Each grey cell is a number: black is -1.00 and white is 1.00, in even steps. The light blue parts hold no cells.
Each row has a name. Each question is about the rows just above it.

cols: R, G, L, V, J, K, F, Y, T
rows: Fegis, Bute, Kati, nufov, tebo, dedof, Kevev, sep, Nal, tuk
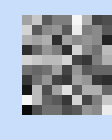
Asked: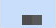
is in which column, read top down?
T
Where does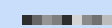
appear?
nufov
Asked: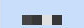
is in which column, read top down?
J
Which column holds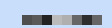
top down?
T
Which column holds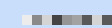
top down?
K
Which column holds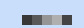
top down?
F
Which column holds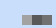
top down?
V

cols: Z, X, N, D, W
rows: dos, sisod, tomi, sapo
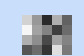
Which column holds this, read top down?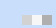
Z
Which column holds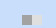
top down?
D

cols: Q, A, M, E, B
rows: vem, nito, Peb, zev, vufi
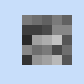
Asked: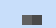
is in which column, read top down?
M
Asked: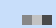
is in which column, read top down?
E

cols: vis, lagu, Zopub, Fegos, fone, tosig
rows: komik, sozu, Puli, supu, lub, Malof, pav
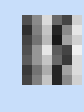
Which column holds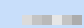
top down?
Zopub
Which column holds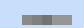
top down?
lagu
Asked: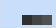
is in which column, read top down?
vis

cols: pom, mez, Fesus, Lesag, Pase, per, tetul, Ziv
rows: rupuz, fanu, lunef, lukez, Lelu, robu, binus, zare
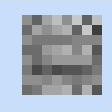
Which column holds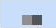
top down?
Ziv
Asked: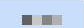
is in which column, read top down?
tetul

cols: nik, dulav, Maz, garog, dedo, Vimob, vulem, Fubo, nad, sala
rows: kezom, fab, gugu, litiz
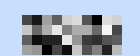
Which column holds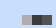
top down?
vulem
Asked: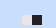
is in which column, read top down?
garog
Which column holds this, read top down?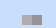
Vimob
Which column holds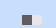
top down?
garog
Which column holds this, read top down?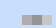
Vimob
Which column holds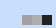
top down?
Maz

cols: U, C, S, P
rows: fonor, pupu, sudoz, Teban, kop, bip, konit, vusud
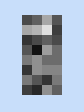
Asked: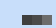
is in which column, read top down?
P
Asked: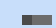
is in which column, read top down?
P
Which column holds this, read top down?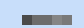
P
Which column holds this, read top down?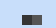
U
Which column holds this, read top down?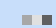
S

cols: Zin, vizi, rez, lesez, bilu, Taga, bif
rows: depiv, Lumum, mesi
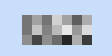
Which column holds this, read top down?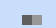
Taga
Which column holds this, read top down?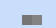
rez

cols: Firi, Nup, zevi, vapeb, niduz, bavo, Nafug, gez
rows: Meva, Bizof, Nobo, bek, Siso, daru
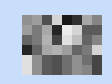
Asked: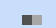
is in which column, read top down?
zevi
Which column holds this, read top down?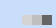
bavo
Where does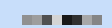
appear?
Meva
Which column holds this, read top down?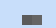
Nafug

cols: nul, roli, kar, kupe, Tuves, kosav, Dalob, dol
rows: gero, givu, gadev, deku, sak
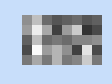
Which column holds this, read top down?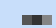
Dalob
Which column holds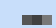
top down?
kupe
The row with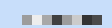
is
givu

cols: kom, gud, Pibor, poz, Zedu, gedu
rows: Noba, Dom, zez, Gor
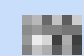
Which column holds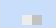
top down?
gud
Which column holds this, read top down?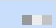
gud
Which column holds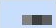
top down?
poz
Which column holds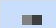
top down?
poz
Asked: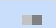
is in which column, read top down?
poz
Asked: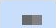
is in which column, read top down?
Pibor
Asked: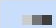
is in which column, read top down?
gedu

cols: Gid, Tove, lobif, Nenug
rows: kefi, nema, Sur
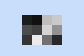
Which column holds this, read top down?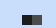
Gid
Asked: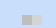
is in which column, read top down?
lobif
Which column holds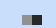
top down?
Nenug
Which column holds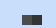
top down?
Gid

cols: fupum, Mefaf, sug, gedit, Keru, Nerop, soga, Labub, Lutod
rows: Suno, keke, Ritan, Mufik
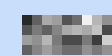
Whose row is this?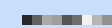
Suno
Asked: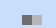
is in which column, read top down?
Nerop
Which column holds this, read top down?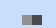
Lutod

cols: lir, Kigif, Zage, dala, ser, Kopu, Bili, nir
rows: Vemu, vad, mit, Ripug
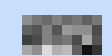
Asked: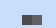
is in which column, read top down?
Kopu
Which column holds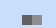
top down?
Bili
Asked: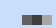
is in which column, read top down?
lir
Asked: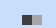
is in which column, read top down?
lir

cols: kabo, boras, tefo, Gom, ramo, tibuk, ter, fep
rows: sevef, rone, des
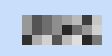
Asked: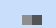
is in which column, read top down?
Gom
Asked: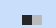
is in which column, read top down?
ramo
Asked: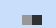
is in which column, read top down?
kabo
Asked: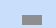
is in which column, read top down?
Gom

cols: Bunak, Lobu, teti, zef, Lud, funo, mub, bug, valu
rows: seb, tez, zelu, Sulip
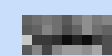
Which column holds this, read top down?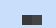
teti
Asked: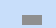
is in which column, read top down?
mub
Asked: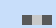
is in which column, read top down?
Bunak
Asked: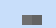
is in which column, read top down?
Lobu
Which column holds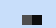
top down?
Lud

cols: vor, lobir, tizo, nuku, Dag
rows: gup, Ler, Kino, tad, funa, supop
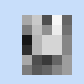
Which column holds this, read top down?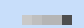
lobir
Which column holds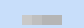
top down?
lobir
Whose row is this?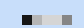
Kino
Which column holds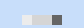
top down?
nuku
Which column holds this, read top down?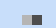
lobir

